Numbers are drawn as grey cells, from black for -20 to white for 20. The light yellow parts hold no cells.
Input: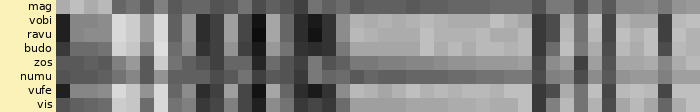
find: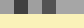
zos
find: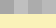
budo
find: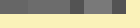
mag
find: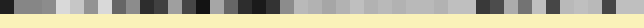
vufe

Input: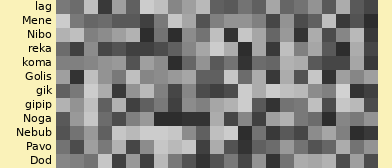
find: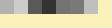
gipip
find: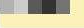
gipip
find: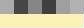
Noga
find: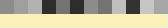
Nibo
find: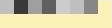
lag
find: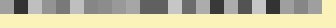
Golis
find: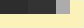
Noga

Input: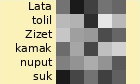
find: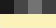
suk
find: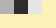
tolil
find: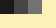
suk
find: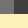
suk
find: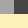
kamak
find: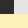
tolil
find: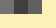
suk

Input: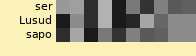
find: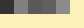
sapo
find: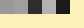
ser
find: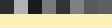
ser
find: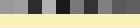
ser
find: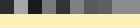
sapo
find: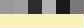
ser

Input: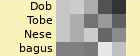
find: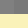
bagus
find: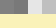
bagus
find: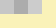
Nese
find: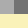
Tobe
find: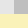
bagus

